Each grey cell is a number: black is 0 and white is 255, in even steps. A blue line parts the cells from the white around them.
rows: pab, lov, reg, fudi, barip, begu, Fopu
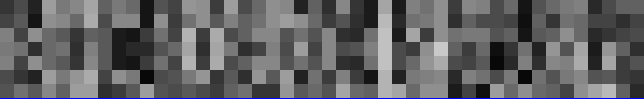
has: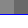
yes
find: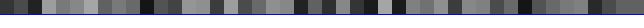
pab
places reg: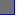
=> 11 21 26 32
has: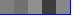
yes
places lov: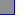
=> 3 11 14 19 21 31

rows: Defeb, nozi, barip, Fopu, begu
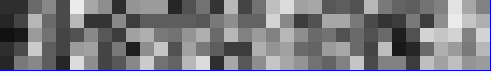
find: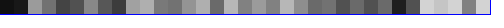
barip
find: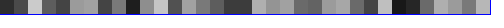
Fopu
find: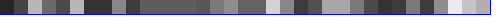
nozi
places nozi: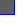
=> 10 11 12 13

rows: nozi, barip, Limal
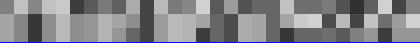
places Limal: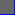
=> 9 15 19 21 22
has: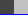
yes
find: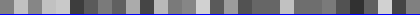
nozi
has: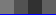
yes

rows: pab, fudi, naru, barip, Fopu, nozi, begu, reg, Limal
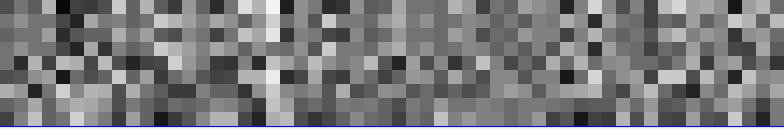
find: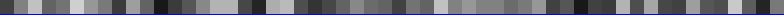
Limal
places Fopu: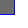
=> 37 40 42 45 46

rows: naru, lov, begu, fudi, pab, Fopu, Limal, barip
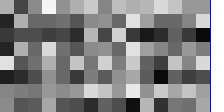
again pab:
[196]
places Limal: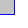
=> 7 13
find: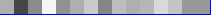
naru
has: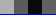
no
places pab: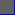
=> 10
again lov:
[104]
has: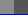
yes

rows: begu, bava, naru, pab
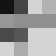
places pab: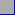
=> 1
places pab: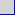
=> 0 2 3
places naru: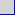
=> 2 3
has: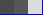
no
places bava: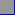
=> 0

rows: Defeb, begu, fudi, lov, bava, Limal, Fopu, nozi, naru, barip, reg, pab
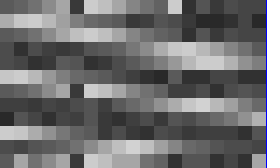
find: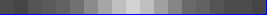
reg
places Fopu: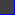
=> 12 13
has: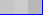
yes
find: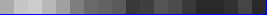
begu

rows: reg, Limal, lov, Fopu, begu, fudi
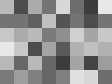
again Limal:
[116]
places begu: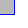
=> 0 2

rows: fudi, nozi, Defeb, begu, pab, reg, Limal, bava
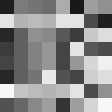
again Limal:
[187]
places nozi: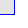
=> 0 4 5
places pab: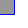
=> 3 5

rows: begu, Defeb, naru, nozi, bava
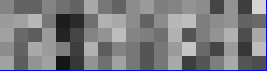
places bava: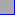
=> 12 16
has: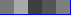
yes
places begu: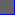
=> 1 2 5 8

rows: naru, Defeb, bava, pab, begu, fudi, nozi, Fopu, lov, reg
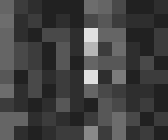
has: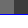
no
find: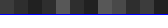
Fopu

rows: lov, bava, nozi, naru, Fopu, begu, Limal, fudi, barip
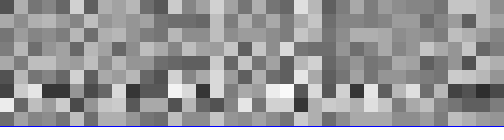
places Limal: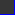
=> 3 4 9 14 25
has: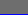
yes
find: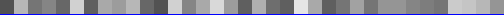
begu
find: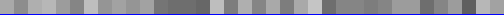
bava

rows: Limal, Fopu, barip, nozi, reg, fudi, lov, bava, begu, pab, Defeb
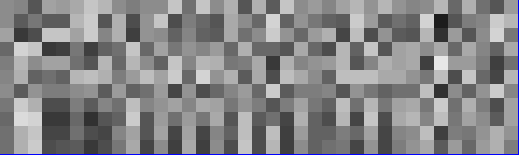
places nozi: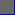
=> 0 10 16 18 19 22 32
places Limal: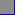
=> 0 8 10 11 15 21 30
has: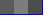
no
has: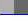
yes
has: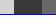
yes

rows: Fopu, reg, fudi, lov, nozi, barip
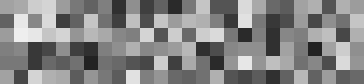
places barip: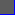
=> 5 8 18 24
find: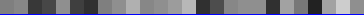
lov

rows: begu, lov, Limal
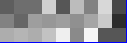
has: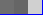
no
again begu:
[110]
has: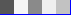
no
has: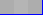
yes

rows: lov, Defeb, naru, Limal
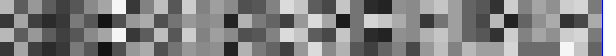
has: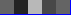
no
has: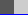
yes

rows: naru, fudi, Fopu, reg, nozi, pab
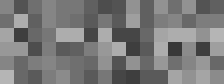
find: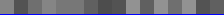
naru
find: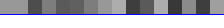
reg
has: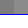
yes
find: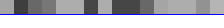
Fopu
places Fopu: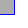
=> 4 5 7 12 13

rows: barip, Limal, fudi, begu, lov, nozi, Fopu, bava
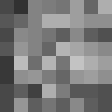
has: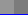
yes
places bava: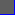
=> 2 4 6
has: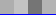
no
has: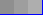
no
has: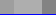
no

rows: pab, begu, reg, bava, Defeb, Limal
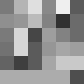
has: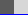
no
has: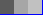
no
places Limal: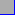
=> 0 1 2 3 4
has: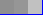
no
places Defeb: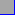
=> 3

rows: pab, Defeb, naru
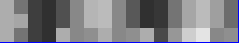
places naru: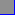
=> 6 9 16
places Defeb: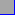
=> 1 13

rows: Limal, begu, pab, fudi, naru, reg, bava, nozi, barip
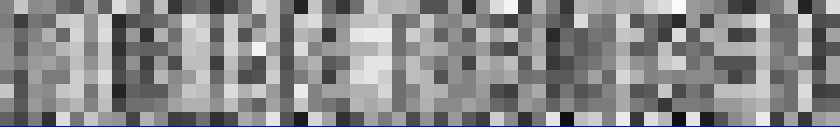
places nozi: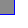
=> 0 31 32 38 40
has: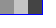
yes
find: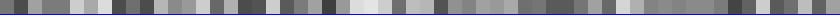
reg
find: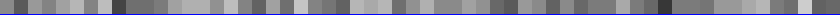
nozi
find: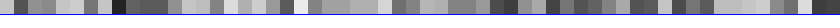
bava

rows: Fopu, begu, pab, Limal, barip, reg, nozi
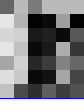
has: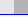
yes
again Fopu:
[186]
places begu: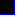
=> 2 5

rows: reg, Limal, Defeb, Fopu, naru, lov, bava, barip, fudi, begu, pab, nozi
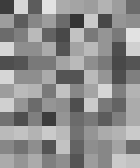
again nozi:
[171]
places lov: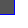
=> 4 5

